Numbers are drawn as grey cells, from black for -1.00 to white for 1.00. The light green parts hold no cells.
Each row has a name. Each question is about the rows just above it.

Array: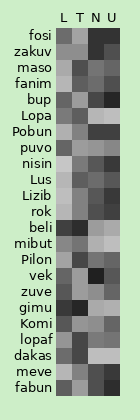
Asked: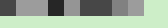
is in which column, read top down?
T
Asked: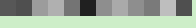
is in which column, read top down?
N
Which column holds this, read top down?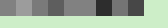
T
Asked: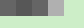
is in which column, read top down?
U
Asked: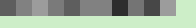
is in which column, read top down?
T
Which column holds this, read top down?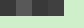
U

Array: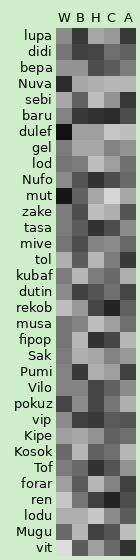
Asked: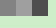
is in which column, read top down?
C
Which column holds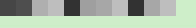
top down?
H
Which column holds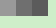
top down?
C

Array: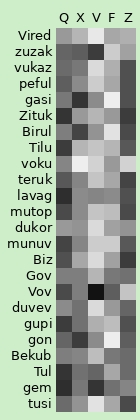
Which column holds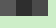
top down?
Q
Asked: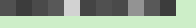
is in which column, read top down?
Z
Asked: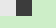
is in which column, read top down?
V

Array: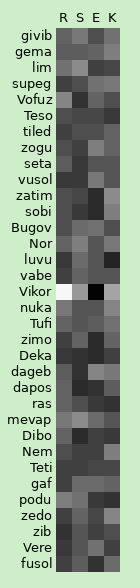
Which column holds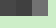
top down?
E
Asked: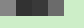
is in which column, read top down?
E
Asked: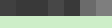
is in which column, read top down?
S

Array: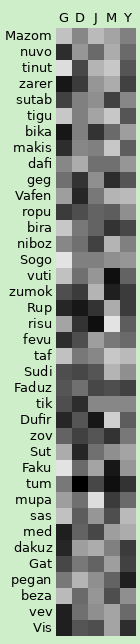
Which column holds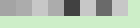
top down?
M
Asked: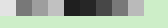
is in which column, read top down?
G
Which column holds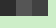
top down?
D

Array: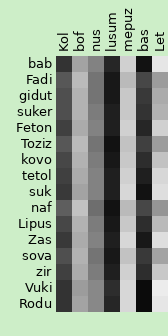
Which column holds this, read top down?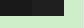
lusum
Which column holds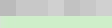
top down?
mepuz

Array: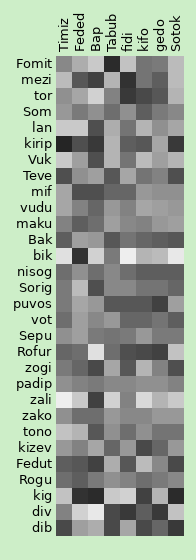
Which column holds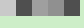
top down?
Feded
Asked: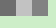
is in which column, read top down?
Timiz

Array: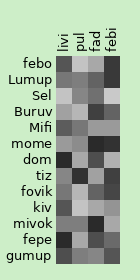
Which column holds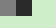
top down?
livi
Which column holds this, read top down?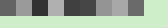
febi
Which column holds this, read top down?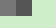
livi
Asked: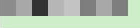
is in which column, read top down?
pul
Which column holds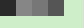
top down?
livi

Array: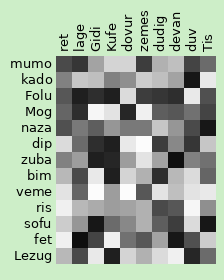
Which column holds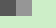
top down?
devan
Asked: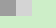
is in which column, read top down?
dovur
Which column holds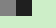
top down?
Kufe
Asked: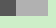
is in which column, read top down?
zemes

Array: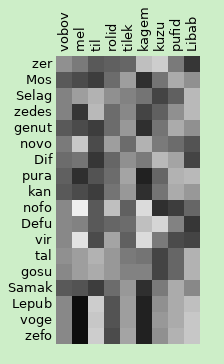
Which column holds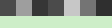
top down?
mel
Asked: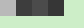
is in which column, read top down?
til
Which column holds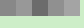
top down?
tilek
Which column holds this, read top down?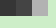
Libab
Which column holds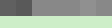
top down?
vobov
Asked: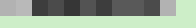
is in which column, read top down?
til

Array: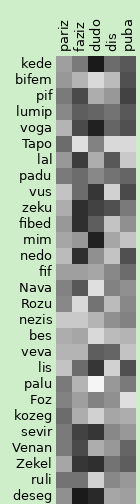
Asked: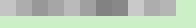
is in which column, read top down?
pariz
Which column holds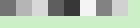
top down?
dudo
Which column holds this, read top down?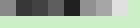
dudo
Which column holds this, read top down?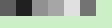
dudo
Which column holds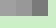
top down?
pariz
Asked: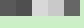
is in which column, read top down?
puba
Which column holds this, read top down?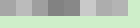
pariz

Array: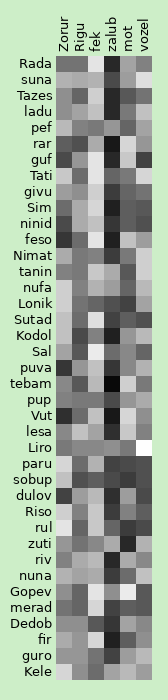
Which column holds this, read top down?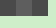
vozel
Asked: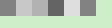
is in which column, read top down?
fek
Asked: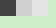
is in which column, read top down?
Zorur
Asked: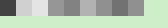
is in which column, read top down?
Zorur
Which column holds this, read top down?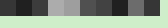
zalub
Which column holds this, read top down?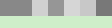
mot

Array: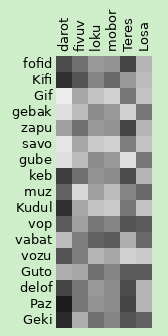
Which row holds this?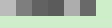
vabat
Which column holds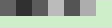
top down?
darot
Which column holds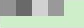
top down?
mobor
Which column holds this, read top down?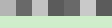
Losa
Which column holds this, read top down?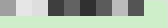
darot
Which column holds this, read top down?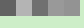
loku
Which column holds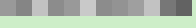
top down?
loku

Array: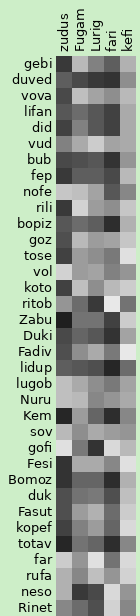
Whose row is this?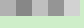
rufa
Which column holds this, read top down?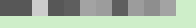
Lurig

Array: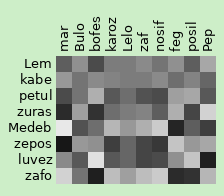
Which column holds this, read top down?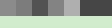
zaf
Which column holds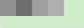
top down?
feg
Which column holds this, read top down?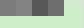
karoz

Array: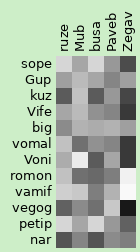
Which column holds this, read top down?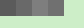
busa
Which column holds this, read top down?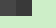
Zegav
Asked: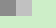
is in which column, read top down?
ruze
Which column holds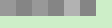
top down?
Paveb
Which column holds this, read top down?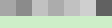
ruze
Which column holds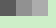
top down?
busa

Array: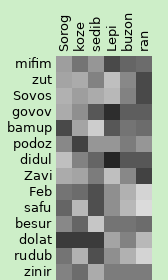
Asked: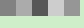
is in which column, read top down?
sedib
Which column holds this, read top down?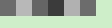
koze
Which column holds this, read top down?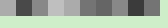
Sorog

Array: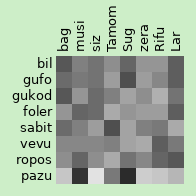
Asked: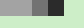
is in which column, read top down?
Sug
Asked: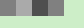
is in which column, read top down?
Tamom
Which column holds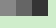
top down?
musi

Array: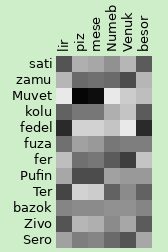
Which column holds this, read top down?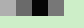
piz
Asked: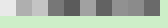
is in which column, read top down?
Numeb
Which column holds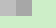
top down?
lir

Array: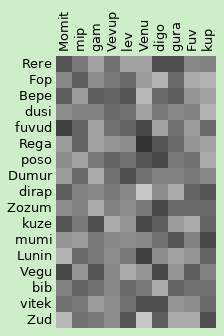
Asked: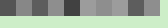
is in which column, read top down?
Momit
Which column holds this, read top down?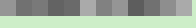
Fuv
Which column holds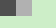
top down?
digo
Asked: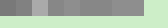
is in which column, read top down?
Vevup
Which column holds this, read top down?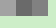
mip

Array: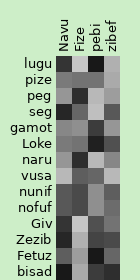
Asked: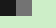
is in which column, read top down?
pebi
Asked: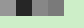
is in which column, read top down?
Navu
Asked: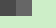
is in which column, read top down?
zibef
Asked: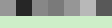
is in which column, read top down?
Navu
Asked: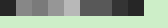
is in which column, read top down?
Navu

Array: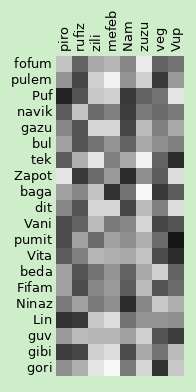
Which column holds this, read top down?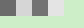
zili
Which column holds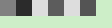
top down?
Vup
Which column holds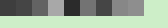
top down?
Nam
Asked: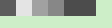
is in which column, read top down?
piro
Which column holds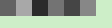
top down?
Nam
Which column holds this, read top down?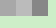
zuzu

